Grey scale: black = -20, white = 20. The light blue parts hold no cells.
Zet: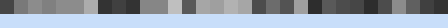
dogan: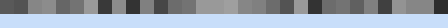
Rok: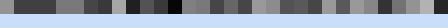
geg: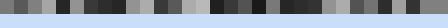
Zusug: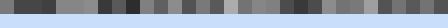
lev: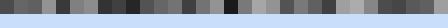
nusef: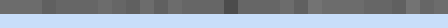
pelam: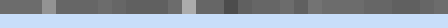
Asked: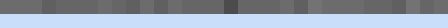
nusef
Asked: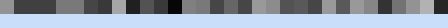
Rok
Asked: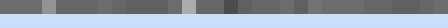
pelam
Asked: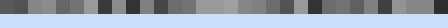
dogan
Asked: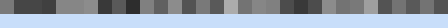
Zusug

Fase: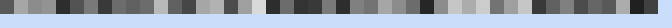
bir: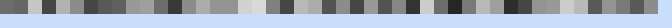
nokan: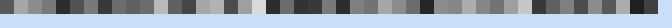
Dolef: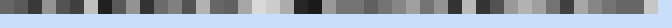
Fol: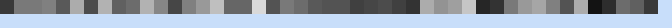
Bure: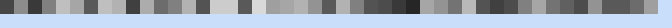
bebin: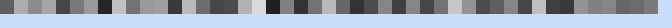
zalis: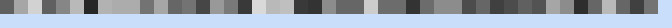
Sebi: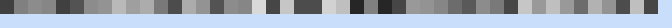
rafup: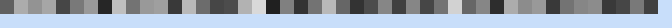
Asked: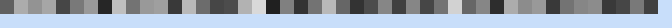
rafup
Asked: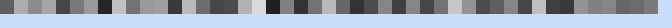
bebin
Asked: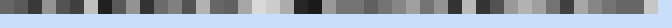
Dolef
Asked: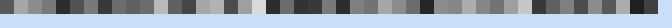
nokan
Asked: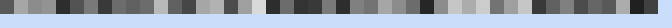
Fase

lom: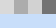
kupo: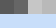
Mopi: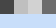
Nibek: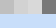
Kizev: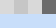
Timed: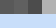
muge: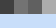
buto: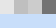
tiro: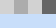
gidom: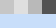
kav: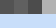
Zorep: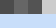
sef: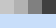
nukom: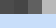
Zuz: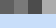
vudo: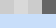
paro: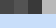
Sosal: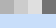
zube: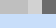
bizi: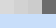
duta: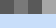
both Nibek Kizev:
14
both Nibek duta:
-1
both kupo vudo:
-4
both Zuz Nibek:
-1
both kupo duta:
-6
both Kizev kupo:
11
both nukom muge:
-5

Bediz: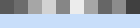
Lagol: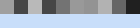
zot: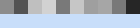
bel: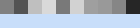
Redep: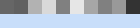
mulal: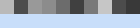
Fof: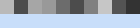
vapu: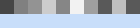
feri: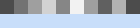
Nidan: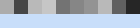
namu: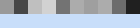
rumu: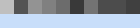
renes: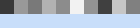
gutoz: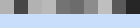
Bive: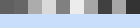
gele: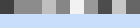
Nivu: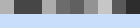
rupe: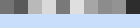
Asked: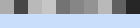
Nidan
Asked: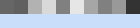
Redep
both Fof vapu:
0

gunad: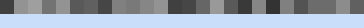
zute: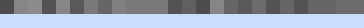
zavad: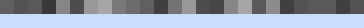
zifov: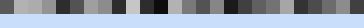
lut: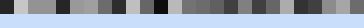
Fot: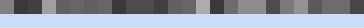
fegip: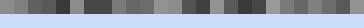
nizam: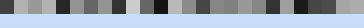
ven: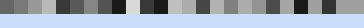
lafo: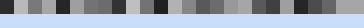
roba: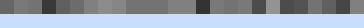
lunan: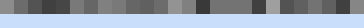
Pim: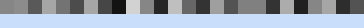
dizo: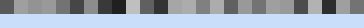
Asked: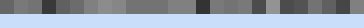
roba

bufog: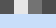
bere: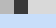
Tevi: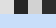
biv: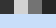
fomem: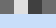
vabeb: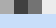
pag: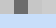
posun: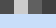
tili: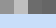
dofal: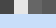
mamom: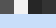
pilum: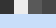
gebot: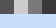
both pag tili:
-3
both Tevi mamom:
-14

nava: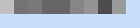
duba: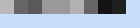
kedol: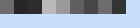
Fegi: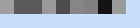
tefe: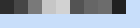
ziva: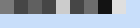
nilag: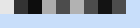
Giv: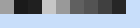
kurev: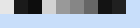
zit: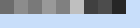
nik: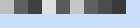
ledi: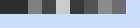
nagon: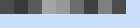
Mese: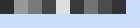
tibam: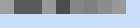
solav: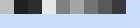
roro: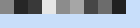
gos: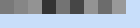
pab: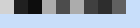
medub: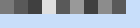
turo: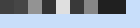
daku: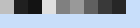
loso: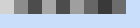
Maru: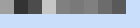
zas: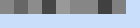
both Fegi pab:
-8
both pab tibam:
-8
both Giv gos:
4

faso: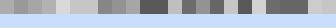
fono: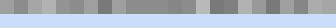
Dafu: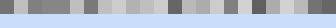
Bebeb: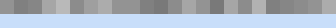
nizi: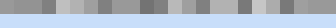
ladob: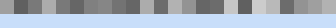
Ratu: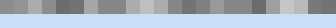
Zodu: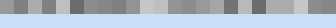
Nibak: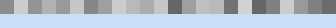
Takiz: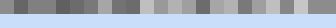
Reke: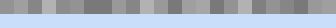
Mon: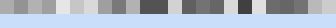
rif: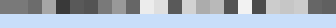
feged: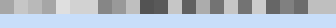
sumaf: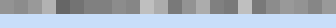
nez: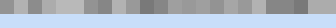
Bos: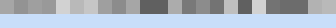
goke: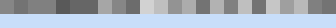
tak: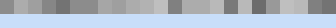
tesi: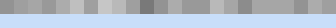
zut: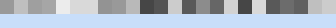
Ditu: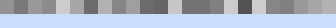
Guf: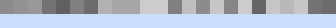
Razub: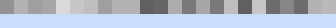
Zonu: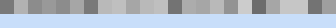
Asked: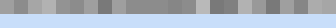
fono
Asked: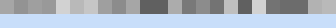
Bos
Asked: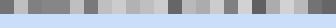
Dafu
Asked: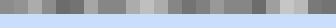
Ratu
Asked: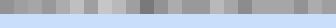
tesi
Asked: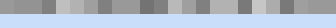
nizi

